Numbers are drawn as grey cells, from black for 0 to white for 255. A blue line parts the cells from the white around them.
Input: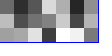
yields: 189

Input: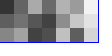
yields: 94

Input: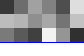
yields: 188

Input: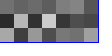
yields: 43

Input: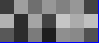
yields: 178

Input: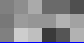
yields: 120

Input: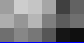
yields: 174
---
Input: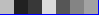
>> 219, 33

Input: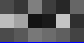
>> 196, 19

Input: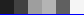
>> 245, 31

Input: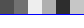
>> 238, 45

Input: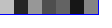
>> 193, 22

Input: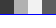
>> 242, 58
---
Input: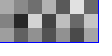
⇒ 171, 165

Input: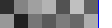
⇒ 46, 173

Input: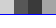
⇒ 209, 165

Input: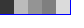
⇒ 54, 219

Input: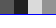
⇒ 87, 147

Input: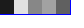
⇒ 27, 96

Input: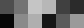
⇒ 78, 154

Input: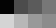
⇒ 3, 140

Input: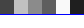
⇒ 68, 31

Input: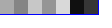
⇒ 170, 54
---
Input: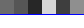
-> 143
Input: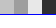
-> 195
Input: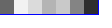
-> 219
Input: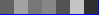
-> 163
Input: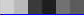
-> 186
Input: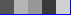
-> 181
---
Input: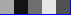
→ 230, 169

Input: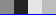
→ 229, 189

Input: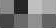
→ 192, 172

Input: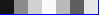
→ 250, 230

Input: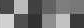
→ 209, 194

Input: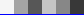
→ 245, 197
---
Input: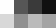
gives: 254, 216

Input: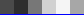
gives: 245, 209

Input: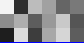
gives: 243, 220

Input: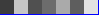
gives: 226, 198

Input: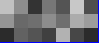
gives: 200, 193

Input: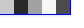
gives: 246, 202

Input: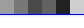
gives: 207, 157

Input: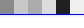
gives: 239, 220

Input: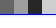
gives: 207, 158
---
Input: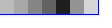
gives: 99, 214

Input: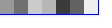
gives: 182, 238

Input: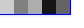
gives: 173, 205

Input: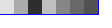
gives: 191, 225

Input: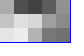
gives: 216, 237

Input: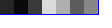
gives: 219, 219

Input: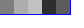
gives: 193, 193

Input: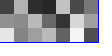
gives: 105, 244

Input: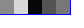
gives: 7, 216
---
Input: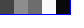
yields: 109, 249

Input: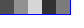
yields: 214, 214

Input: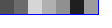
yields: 176, 214

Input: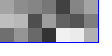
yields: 157, 241

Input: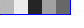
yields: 37, 236

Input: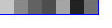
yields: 77, 199

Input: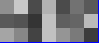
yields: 193, 200
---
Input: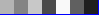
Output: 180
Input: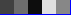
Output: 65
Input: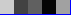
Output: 205
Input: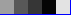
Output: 159
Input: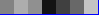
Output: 131
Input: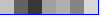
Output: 194
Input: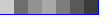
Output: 205
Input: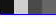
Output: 18
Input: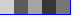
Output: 208
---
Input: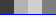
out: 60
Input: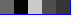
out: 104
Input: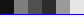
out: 18
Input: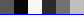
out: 87
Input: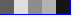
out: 94
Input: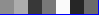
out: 141
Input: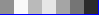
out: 144
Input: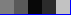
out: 126
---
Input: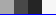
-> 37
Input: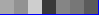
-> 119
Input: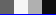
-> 176
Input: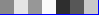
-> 87
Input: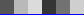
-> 114
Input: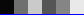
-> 133
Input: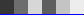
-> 196
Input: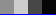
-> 71
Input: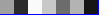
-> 179
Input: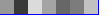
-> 124
